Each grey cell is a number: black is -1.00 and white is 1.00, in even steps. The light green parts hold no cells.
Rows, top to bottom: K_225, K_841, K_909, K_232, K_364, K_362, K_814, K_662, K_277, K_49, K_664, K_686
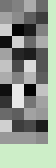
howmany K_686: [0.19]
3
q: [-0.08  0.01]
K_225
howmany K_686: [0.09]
1

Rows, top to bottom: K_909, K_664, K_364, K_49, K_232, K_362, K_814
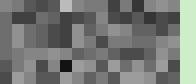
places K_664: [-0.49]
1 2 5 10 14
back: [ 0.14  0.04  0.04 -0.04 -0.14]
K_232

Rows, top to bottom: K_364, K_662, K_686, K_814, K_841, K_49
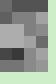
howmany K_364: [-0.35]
3
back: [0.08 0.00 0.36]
K_686

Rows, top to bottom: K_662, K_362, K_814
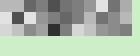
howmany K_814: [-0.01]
2
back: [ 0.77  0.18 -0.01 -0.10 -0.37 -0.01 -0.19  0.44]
K_662
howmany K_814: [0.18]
1

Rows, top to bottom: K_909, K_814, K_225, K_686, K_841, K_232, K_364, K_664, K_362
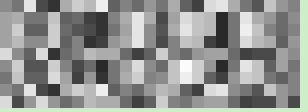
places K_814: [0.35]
1 10 12 21
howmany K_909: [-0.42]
1
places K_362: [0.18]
2 4 16 23

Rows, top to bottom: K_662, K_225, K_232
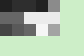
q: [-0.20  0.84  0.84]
K_225
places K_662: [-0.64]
1 2
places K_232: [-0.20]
2
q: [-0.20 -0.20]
K_225
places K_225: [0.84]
2 3 4
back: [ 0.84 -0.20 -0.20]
K_225
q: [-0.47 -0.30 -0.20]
K_232

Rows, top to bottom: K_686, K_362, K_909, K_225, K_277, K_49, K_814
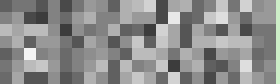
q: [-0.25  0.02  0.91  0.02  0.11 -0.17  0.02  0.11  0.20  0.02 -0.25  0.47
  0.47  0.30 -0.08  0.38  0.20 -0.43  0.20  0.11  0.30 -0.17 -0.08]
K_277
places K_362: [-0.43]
2 13
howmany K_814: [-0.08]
0
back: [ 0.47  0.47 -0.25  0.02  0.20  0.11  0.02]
K_277
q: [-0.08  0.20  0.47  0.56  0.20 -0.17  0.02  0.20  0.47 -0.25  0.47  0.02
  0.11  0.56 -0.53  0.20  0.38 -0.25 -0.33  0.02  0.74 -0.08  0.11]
K_49

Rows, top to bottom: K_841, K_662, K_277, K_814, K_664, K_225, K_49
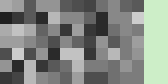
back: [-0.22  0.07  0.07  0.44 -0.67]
K_662
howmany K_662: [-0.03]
0
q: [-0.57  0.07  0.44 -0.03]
K_664
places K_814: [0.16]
8
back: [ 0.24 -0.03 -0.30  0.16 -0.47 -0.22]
K_814
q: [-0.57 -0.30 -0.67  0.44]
K_662

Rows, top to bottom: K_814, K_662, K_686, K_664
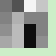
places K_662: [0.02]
0 2 3
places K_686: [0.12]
0

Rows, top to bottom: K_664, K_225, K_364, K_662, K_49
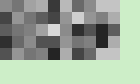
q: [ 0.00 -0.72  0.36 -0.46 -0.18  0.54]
K_49
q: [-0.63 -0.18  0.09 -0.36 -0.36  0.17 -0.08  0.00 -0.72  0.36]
K_662
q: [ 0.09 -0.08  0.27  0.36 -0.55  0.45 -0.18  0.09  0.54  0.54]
K_664

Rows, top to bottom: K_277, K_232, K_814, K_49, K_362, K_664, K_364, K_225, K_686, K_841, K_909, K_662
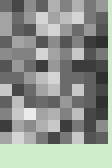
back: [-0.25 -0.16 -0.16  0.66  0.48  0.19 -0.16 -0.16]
K_364
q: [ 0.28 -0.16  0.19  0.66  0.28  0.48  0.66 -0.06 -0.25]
K_232
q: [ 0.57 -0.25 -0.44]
K_225
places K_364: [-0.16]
0 1 5 6
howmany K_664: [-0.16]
2
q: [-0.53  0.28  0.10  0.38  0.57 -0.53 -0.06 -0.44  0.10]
K_909

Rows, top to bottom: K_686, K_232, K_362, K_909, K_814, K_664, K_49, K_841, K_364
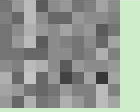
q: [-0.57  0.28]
K_49
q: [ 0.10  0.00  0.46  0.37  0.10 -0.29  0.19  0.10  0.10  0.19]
K_664
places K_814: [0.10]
4 5

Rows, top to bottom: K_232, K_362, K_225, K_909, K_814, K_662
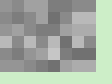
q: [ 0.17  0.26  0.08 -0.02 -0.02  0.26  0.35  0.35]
K_225
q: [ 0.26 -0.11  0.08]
K_362
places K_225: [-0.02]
3 4
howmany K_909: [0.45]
4
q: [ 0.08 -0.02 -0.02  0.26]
K_225
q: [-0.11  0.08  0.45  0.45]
K_362

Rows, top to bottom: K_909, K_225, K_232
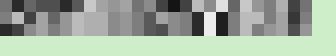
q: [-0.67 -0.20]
K_909
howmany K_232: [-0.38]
2
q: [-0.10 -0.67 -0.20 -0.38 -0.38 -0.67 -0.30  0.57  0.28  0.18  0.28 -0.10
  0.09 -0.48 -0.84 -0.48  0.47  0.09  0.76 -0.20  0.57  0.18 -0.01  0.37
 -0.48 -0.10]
K_909
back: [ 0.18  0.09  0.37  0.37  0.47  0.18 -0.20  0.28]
K_225

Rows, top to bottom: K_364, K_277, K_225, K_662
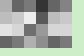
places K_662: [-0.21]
0 4
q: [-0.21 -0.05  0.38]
K_662

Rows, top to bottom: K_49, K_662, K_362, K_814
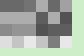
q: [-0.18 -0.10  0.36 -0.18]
K_49
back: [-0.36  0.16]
K_362
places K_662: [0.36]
0 1 2 4
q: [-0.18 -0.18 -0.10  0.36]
K_49
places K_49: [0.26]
5
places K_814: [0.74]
0

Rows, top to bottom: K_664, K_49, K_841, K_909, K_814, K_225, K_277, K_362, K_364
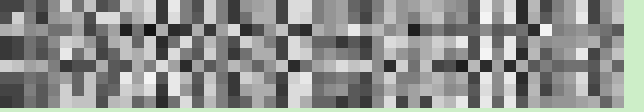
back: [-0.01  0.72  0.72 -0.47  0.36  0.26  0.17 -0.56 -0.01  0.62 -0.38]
K_664
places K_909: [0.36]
9 21 25 35 44 49

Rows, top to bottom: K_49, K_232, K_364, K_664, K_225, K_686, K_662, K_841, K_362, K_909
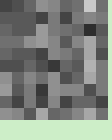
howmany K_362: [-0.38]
0
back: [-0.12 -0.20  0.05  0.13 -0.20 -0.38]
K_49
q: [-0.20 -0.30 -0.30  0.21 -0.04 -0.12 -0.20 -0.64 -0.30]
K_364
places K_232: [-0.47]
3 5
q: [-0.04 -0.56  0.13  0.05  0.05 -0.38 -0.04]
K_841
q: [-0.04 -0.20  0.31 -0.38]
K_225
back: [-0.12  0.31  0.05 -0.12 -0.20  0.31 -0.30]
K_909

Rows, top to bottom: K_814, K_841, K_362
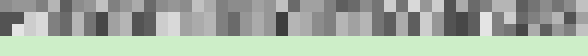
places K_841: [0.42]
6 10 17 24 28 30 46
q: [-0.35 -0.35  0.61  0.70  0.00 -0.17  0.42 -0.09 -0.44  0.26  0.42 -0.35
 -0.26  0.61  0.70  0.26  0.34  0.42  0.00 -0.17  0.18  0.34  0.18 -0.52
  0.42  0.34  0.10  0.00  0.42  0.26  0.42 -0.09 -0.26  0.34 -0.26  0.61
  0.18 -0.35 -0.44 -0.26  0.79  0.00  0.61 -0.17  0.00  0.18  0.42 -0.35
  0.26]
K_841

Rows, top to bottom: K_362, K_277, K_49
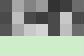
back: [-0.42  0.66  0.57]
K_49
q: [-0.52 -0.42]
K_277
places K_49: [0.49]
5
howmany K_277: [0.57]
1
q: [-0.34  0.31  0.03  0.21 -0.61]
K_362
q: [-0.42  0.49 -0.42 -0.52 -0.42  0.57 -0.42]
K_277
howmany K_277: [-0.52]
1

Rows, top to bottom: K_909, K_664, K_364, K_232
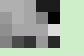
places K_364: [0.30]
1 2 3
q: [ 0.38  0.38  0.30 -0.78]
K_909
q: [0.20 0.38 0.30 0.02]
K_664
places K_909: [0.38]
0 1
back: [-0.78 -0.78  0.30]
K_909
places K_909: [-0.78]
3 4

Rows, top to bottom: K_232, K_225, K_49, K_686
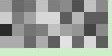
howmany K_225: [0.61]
1
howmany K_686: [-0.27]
2

